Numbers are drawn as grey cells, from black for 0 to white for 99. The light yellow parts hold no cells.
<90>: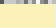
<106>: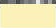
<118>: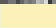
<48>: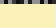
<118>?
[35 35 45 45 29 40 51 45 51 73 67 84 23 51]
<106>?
[35 35 45 45 29 40 51 45 51 90 56 40 62 35]
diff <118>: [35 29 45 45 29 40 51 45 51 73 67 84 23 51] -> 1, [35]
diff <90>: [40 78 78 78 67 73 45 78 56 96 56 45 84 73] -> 0, [35]
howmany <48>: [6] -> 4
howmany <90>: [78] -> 4
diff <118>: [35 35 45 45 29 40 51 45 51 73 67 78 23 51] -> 11, [84]

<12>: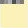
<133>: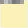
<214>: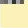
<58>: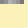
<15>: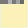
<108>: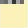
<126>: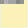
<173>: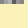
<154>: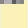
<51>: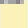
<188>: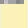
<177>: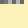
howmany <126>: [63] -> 2
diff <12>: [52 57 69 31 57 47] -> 0, [47]
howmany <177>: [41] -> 3
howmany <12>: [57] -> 2

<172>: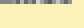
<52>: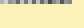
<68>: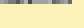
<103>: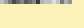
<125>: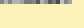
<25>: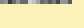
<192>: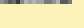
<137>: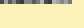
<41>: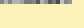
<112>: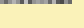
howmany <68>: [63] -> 6
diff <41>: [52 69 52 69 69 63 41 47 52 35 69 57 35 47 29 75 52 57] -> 6, [47]
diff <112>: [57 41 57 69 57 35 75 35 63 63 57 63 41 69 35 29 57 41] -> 8, [57]
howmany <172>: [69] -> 1
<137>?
[29 63 35 52 29 23 52 52 35 47 69 29 23 69 63 52 63 47]

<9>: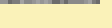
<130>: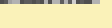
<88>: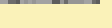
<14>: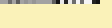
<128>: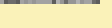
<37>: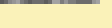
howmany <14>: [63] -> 9
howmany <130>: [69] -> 8
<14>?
[63 63 42 63 36 63 58 63 58 63 63 63 63 36  8 90 14 90 42 95 42 95 95 14
  8]

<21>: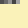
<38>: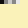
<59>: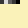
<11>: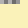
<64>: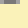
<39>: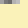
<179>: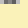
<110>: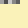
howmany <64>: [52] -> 0
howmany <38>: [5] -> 1
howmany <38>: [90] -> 1
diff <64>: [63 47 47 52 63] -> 3, [47]
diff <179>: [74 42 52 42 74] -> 3, [37]
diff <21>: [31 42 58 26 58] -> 4, [63]
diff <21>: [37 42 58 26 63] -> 0, [31]

